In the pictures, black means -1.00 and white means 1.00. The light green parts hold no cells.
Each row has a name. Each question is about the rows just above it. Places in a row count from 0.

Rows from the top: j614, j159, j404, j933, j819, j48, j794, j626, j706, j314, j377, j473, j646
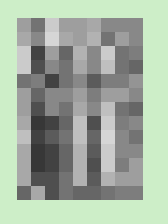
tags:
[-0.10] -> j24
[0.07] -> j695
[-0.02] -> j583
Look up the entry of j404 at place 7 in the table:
j24
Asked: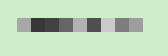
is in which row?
j377

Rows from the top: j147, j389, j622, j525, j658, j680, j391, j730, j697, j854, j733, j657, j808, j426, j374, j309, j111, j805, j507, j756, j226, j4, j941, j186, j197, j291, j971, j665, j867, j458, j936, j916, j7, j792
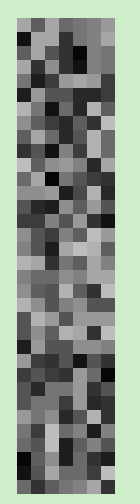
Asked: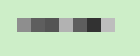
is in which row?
j756
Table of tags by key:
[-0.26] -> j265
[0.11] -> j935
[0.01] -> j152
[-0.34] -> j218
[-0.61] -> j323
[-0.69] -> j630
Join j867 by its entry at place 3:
j630
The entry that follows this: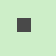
[0.40]
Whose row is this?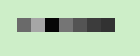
j657

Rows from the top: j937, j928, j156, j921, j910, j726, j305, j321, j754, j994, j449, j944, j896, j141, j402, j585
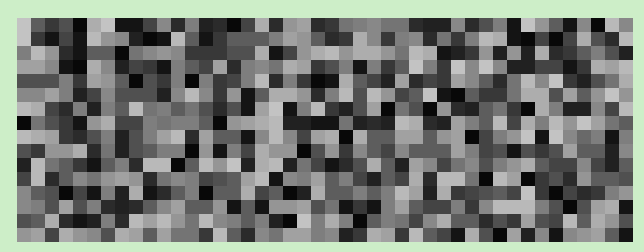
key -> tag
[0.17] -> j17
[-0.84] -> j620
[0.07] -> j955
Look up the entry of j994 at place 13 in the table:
j17
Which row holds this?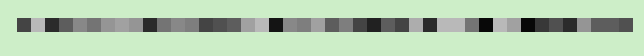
j944
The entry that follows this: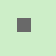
[-0.01]
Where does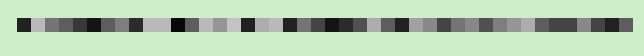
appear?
j449
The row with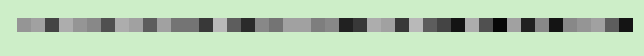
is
j585

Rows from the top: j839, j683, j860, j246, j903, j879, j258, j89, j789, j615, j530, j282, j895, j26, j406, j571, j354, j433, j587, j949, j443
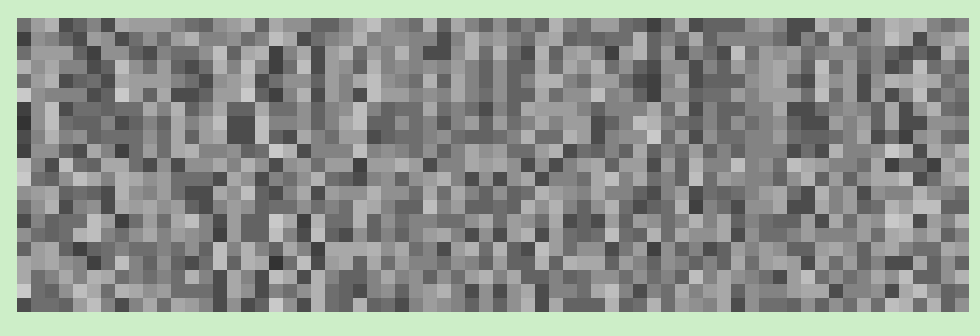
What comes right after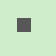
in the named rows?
[0.03]
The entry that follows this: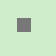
[0.23]

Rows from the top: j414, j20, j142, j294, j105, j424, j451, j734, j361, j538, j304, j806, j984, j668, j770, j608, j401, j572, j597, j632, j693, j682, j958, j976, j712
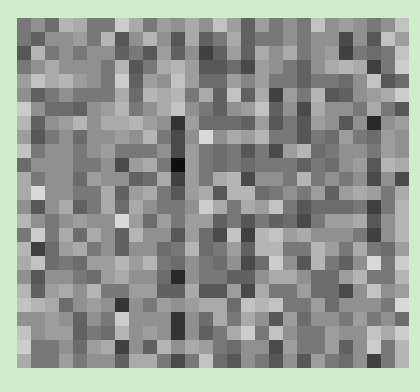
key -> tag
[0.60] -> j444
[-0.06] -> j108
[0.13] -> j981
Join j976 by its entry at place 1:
j108
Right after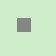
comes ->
[0.23]
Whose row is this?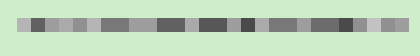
j632
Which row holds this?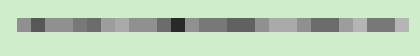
j597

